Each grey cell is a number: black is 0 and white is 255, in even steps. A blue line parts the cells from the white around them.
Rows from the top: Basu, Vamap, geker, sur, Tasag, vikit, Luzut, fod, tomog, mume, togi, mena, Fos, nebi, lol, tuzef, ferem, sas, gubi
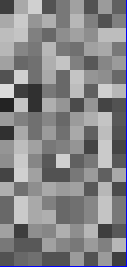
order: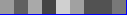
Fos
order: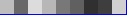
Luzut
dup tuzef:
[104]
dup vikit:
[104]
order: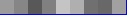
Tasag

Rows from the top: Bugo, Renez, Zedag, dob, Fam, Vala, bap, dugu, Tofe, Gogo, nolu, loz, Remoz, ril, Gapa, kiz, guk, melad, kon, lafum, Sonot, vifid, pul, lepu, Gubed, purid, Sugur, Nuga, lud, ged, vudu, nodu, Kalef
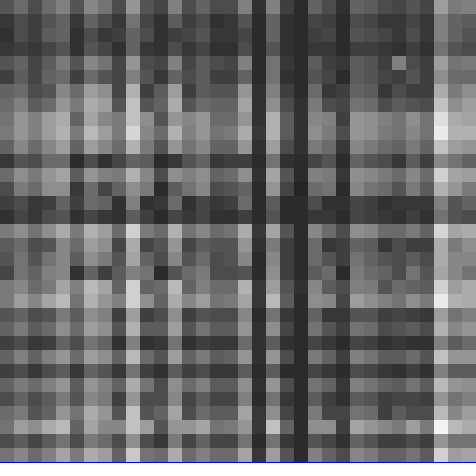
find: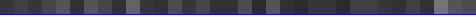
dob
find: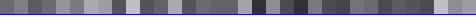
dugu

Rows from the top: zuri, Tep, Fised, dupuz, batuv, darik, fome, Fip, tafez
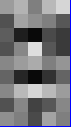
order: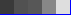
dupuz
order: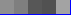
Tep
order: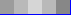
fome
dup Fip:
[135]
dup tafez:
[127]
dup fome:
[185]
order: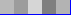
zuri

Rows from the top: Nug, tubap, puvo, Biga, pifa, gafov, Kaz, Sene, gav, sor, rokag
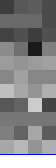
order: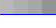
rokag
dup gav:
[119]
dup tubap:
[105]
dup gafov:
[134]
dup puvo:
[80]

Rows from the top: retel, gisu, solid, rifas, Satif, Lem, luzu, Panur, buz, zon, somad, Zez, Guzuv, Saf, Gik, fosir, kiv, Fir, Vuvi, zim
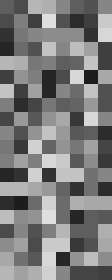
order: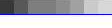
Zez
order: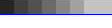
luzu
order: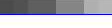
retel
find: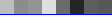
fosir
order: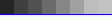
rifas
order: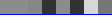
solid

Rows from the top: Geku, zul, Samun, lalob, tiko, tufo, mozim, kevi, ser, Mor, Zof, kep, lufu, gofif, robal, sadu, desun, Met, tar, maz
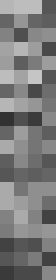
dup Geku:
[189]
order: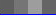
Mor
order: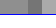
gofif
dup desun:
[150]

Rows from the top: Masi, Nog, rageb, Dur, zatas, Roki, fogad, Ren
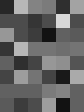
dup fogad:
[97]
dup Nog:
[76]
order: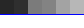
Masi
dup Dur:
[116]
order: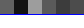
Ren
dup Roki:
[68]

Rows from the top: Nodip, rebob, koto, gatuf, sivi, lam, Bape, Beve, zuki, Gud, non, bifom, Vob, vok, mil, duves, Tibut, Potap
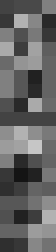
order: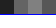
lam
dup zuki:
[67]
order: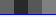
Bape
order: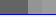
Tibut

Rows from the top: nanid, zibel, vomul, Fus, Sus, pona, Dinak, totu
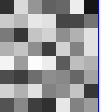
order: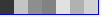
Dinak
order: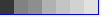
Dinak

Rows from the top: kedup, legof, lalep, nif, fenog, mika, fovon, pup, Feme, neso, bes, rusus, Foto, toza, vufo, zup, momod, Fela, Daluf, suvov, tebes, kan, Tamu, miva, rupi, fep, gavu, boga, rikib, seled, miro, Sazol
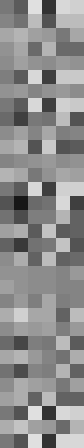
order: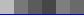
rupi
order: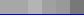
lalep

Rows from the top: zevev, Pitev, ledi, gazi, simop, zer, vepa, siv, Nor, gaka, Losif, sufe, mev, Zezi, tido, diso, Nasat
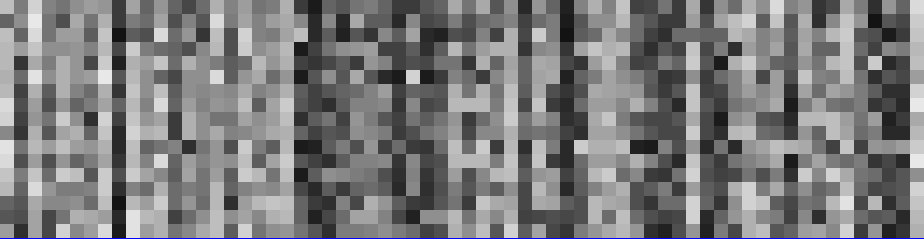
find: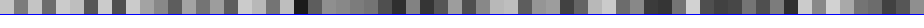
mev
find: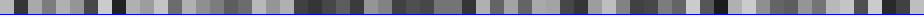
simop
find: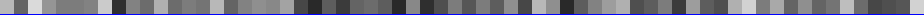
Zezi

